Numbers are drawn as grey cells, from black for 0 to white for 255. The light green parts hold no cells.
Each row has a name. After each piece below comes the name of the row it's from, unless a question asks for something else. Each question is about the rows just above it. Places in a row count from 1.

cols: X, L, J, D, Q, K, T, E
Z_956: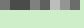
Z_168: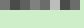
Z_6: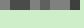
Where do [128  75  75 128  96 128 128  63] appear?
Z_6
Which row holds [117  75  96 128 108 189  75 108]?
Z_168
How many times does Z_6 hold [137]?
0

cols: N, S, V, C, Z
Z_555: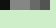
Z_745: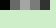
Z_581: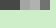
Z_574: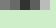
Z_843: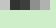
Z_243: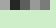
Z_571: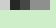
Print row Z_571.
[206  38  71 143 143]
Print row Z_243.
[165  38  94 153 123]

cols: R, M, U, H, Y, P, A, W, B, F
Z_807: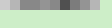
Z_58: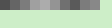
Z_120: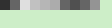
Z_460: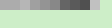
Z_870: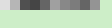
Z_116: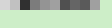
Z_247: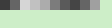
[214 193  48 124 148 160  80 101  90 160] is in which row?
Z_116
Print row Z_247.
[ 60 101 214 193 172 124  90  69 101 160]
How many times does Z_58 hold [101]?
1
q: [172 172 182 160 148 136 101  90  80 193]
Z_460
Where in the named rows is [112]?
Z_58, 7
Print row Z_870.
[223 182  80  69 101 160 136 124 101 148]

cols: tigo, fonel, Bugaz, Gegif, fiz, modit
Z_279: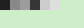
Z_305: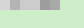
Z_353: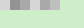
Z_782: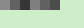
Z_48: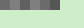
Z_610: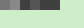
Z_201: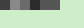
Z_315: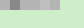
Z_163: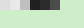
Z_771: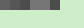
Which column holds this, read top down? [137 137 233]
fonel
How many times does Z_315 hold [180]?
4
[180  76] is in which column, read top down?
modit
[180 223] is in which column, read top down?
tigo
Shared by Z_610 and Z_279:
[137]

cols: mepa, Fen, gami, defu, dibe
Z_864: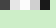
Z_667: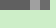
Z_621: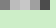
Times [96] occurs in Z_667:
3
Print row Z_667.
[ 96  96  96 160 108]

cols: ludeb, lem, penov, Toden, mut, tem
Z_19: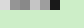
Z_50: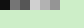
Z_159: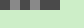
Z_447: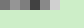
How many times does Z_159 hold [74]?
4
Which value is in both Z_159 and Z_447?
[137]
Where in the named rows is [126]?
Z_447, 3
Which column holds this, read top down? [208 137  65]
Toden
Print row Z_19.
[218 149 137 197 158  25]
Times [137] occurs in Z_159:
2
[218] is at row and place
Z_19, 1

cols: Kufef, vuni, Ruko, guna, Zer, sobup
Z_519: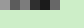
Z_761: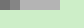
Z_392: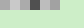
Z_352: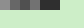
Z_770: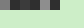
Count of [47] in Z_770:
3
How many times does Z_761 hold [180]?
4
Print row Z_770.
[124  47  59  47 142  47]
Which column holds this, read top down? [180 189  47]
Zer
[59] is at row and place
Z_770, 3
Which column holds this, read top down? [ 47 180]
guna
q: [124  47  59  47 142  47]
Z_770

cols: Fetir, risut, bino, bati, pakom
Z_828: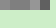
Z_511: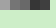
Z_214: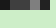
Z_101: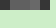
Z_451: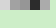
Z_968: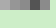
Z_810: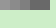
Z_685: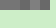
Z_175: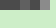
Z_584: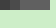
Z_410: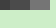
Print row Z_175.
[ 75  75  96  75 139]
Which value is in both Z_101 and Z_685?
[105]
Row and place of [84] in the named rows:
Z_968, 4

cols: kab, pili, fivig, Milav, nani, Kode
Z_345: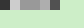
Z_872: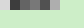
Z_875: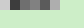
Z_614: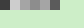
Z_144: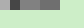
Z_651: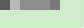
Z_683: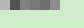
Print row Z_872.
[217  61 100 120  81 174]
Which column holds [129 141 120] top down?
Milav

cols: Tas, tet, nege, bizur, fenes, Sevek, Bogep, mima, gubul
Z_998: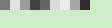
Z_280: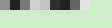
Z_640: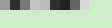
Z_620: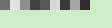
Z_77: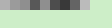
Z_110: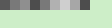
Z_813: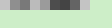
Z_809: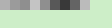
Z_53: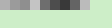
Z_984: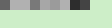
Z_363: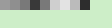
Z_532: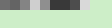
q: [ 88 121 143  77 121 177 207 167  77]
Z_110
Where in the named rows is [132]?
Z_532, 3
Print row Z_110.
[ 88 121 143  77 121 177 207 167  77]
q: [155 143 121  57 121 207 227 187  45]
Z_363
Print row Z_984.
[100 177 177 121 167 155 177  45  68]

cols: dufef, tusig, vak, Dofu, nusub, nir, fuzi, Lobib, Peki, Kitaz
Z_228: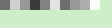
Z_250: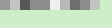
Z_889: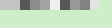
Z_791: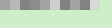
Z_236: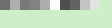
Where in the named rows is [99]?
Z_236, 8
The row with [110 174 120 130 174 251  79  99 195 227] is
Z_236
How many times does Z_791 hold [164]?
3

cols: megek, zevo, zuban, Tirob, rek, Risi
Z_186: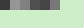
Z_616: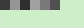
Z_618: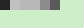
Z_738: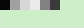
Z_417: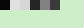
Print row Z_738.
[  7 161 215 235 129  58]
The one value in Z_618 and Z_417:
[36]
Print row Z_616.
[ 58 150  46 161 120  80]
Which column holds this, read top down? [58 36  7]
megek

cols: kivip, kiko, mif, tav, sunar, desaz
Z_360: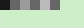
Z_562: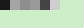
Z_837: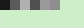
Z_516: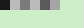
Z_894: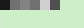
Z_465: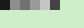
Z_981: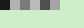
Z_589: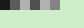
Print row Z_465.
[ 25 142 113 154 197  68]
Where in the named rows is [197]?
Z_465, 5

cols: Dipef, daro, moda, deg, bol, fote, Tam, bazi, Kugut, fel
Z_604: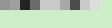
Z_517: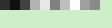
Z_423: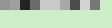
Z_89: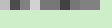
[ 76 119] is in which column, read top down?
bazi
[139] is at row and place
Z_517, 10
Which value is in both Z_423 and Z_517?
[159]
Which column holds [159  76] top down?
daro
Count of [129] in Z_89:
3
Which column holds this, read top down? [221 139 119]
fel

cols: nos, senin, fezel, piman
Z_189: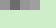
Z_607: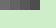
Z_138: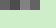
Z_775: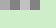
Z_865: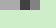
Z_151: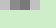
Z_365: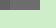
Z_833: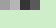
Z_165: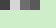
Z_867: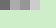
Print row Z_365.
[ 99 109 109 109]
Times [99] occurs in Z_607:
1
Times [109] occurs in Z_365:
3
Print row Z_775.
[171 130 193 130]

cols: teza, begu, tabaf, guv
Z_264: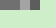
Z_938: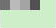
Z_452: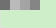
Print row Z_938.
[112 186 164  81]
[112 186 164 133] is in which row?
Z_452

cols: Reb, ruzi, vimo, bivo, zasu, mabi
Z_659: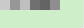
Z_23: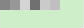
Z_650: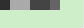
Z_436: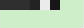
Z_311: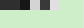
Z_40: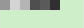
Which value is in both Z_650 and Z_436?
[47]
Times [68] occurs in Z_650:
2
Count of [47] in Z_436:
3
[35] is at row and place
Z_436, 4
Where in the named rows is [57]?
Z_311, 5

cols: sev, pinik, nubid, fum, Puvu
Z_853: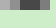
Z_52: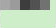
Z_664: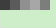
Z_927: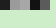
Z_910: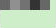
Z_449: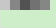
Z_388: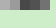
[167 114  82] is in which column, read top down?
nubid
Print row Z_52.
[167 155  61  82 114]

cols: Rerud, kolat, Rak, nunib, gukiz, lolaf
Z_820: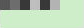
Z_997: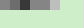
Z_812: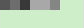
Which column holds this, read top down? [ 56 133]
gukiz
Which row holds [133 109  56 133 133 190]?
Z_997
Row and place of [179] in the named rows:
Z_820, 6
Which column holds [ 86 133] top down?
Rerud
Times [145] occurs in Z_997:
0

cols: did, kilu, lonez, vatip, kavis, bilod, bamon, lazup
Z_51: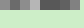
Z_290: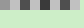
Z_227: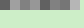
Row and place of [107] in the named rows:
Z_51, 2
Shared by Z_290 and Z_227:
[151]
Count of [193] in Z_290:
4

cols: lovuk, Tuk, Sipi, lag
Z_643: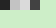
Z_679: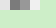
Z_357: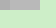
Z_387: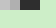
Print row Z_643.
[ 36 195 218  66]
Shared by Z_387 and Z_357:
[176]
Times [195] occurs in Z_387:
1
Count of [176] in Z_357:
1
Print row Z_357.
[176 185 185 185]

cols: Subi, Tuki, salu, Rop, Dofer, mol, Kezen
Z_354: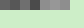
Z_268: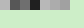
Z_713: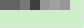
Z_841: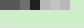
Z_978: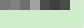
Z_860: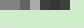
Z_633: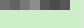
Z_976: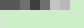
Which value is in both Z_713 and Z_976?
[63]
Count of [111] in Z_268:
1
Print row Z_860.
[130 130  99 172  63  54  63]

